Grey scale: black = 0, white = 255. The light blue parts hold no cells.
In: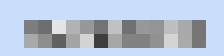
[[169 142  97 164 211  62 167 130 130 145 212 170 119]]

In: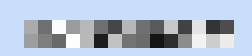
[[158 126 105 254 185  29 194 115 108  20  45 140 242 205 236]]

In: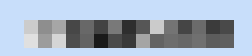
[[224 156 213  77  99  26  74  57 165  99 109 103 112  92  95]]

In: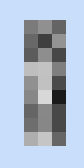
[[104  63 147]
 [190 194 127]
 [135 216  26]
 [110 135  72]]

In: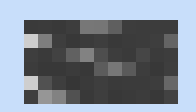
[[206 126  62  56  59  62  57  59  60  62 100]
 [ 60  56  56  59  56  92 119  90  61  56  62]
 [ 63 150 130  81  57  62  56  58  60  56  66]]

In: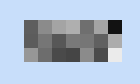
[[ 92 118  87 121 118  96 172]]

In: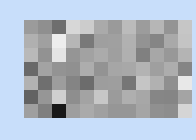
[[176 160 237 182 121 159 160 177 147 133 169 196]
 [105 163 147 144 173 147 166 168 179 159 173 133]
 [ 98 150 207 142 163 199 155 175 167 134 133 164]]
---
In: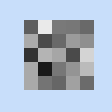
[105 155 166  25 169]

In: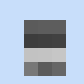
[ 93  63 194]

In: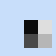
[222  73]

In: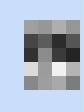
[150  44 140 219]

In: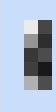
[ 70 149]

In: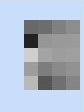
[141 153 164 157]

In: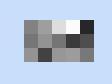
[ 39  59 151]
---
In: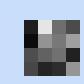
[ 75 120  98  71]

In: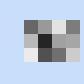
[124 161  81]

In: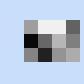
[ 98 182  33]

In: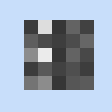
[ 65  76  54  89 116]

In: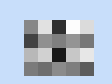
[219 148  24 110]

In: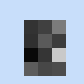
[123  90   9]

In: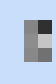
[ 48 141]
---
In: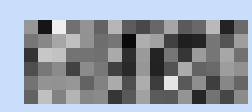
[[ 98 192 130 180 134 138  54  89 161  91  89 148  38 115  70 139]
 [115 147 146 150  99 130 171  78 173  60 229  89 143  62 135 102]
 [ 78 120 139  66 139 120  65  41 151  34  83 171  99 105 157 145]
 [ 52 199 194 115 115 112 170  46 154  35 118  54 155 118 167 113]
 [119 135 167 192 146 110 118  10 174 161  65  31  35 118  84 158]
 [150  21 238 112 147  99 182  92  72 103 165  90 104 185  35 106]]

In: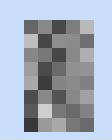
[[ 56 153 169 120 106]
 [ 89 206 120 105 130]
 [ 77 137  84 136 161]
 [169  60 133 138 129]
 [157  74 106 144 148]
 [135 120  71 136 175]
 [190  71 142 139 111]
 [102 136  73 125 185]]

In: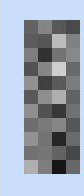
[[175 125  21 103]
 [113 118  99  71]
 [146 116  38 107]
 [109 121 134  86]
 [143  82  56 113]
 [ 89 142 174  98]
 [145  64  90 124]
 [ 82 134 207 104]
 [126  50 116 136]
 [ 92  86 188 129]
 [ 99 133  88  74]]

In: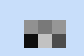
[[ 14 194  76]
 [145 121 150]]

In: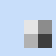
[[177  61]
 [229 140]]

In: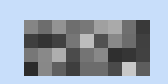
[[ 43 136  95  62 108 108  74 200  93]
 [119 137 174  75 116 136  47  53  65]
 [ 63  51  65 118 189  81 136 108  64]
 [133 109 147 110 120 160 170 111  57]]

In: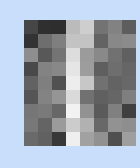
[[106  97  56 239 161 145  79 158]
 [120 100 155 204 177 104 146 142]
 [118 122 103 242 146  90 128  63]
 [ 85 131 149 218 113  96 102 127]
 [ 98 127  81 237 199 113  99 104]
 [ 73 131 136 229 157  95 110 102]
 [142  88 116 221 155 137 113  96]
 [ 51 110 127 195 195  99 136 139]
 [ 70  47  46 187 206 115 130  93]]
